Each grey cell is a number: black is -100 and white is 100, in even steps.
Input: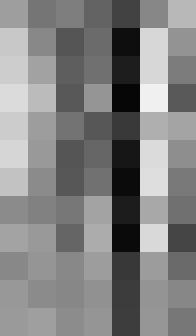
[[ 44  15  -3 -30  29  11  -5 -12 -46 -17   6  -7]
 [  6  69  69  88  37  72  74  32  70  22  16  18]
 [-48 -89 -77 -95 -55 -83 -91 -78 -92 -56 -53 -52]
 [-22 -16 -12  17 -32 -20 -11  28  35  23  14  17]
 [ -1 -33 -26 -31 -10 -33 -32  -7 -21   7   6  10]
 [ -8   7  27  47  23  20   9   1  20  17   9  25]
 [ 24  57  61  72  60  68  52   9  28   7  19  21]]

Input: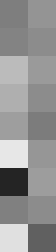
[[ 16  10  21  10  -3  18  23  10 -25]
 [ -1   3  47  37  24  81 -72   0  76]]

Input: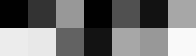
[[ 31  95]
 [-86  19]
 [-37  31]
 [-99 -85]
 [ 19 -23]
 [-60  82]
 [-99  85]]

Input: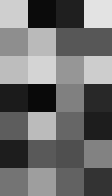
[[ 78 -32  61 -69 -77   2 -60]
 [-76 -32  18   0 -20 -38 -23]
 [-91  46  66 -93  47 -30  24]
 [ 62  11  48 -79 -27 -77  -9]]

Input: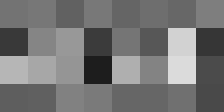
[[ -1 -58 -41 -43]
 [-19  65  72 -12]
 [-14 -32   3 -20]
 [-21  -8  37 -20]
 [ -6 -54 -77  -4]
 [-24  19  17   1]
 [ -7   4  31 -25]
 [-10 -55  43 -26]]

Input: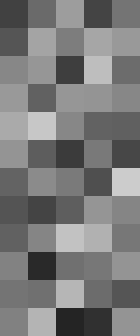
[[ -9  20 -15   6 -25 -44  60   4  -7  16 -33  16]
 [-47  30  49  16 -23  -5 -38  17  39  -7 -15 -62]
 [ 23  -2 -51  18   6 -54  -4 -26  52 -12  43 -72]
 [-17  29  18 -24  56 -27   9 -47   4 -68 -12  41]
 [-49 -33   6  20  33  16 -22 -34 -24   2  -9   1]]

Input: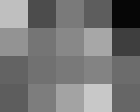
[[-95 -51 -15 -20]
 [-27  31   3  57]
 [ -4   7  -5  28]
 [-40  -8 -11  -2]
 [ 50  15 -22 -27]]
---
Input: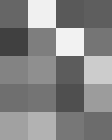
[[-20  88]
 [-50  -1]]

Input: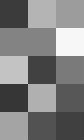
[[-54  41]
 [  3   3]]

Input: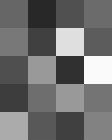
[[-20 -69]
 [ -6 -50]]

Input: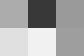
[[ 35 -56]
 [ 76  89]]

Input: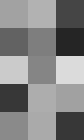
[[ 27  40]
 [-23  -1]]

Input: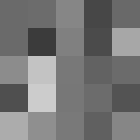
[[-17 -15]
 [-17 -54]]
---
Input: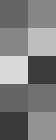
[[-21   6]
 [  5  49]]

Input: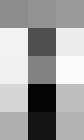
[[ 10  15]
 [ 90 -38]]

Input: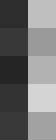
[[-65  50]
 [-56  21]]

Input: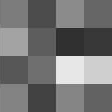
[[ -3 -41]
 [ 28 -27]]

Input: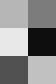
[[ 43  -3]
 [ 82 -89]]

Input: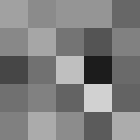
[[26  9]
 [ 7 30]]
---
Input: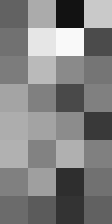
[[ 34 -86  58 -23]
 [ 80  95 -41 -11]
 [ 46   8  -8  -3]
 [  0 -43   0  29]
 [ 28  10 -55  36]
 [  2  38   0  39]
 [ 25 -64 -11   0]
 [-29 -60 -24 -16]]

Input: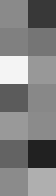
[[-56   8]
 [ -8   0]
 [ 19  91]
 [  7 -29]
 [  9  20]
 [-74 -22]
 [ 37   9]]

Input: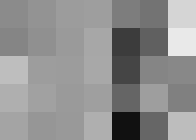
[[ 15  22  24  -2 -10  67   9]
 [ 13  21  31 -53 -25  83   4]
 [ 23  22  32 -46   4   7  49]
 [ 26  21  25 -21  24   0  37]
 [ 18  20  37 -87 -20  48  29]]

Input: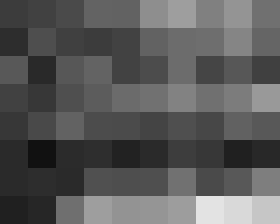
[[-49 -42 -22 -23  11  24   0  16 -12 -53]
 [-39 -50 -53 -48 -23 -15 -14   4 -21 -65]
 [-68 -32 -22 -48 -40 -15 -46 -32 -50 -31]
 [-57 -38 -28 -16 -11   2 -12  -3  20 -49]
 [-43 -23 -40 -41 -47 -38 -44 -24 -31 -57]
 [-87 -66 -64 -73 -67 -52 -57 -75 -69 -67]
 [-65 -67 -37 -39 -38 -11 -42 -31  -1 -67]
 [-70 -13  24  15  17  23  78  70  55 -75]]

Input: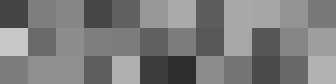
[[ -1   5 -44 -24  19  33 -27  32  30  15  -6 -46]
 [-17  10  -1  -2 -24  -2 -31  31 -32   4  24  56]
 [ 12  12 -26  38 -52 -64  10  -8 -42 -18  39  -2]]

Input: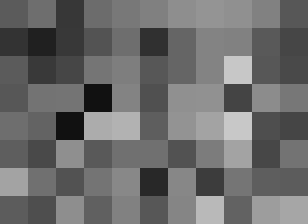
[[-14 -57 -15  -6   0  11  16  13   1 -32 -29]
 [-75 -56 -35 -14 -62 -21   3   1 -30 -45 -60]
 [-55 -45  -8  -1 -32 -21   3  56 -32 -43 -29]
 [-10  -9 -87   3 -37  13  14 -47  10  -7 -32]
 [-22 -87  35  40 -26  15  28  57 -39 -46 -14]
 [-43  12 -30 -12 -12 -36  -3  28 -44 -10 -26]
 [-12 -36  -9   7 -69   6 -53  -8 -26 -28  28]
 [-39  11 -25   1 -32   4  45 -23  23  30 -28]]
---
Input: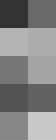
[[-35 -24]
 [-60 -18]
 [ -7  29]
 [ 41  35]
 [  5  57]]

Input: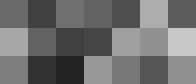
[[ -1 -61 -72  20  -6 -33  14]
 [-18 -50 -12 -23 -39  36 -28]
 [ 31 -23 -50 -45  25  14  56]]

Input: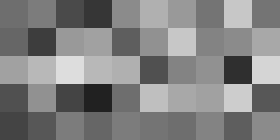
[[-20 -52  20  26 -26  14  56   3   9  32]
 [-47 -32  -3 -20  -3  -9 -14   3 -26   9]
 [-14  -3 -42 -58   9  38  20  -9  56  -9]
 [-37  14 -47 -74 -14  50  32  26  61 -32]
 [ 26  44  73  44  38 -37   3  14 -63  67]]

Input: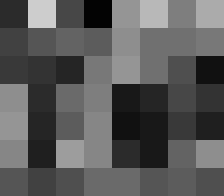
[[  5 -76  23   5 -66 -81 -22  11]
 [ 17 -71 -28   5 -87 -81 -55 -76]
 [ 11 -66 -17  -1 -81 -71 -44 -60]
 [-55 -60 -71  -6  17 -12 -38 -87]
 [-33 -49 -38 -17 -17 -33 -28 -38]
 [-49 -33 -22 -28  11 -12 -12  -6]
 [-66  61 -44 -98  17  44  -1  34]]

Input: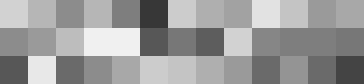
[[ 10  21  48  88  88 -32  -7 -27  65   5  -1  -1  -7]
 [ 65  43  10  43  -1 -57  60  37  27  77  54  21  32]
 [-32  82 -17  10  32  60  54  37  21 -17  16 -17 -47]]

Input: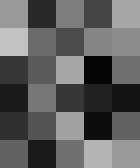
[[-23 -79 -12  41  20]
 [ 20 -68  -2 -46  31]
 [-62 -34  26 -90 -23]
 [-57 -29  31 -96 -12]
 [ 52 -17 -40   4  10]
 [-79  -7 -57 -73 -84]]

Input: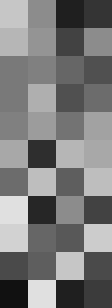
[[ 76 -70  10 -48]
 [ 32 -64  43  32]
 [-42 -26  55 -42]
 [ 65 -20 -31  60]
 [ -5   0 -20 -37]
 [ 55  10 -76 -59]
 [ 43  16 -48  10]
 [  0  22 -10  27]
 [ -5  37 -37 -15]
 [-15  49 -26  49]
 [-87  76 -76 -54]]
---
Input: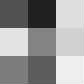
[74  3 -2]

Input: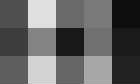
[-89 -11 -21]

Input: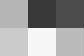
[-41  94]

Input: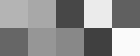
[-25 -50]

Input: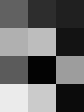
[-75  48 -29]

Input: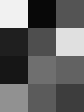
[-34 -39 -83]
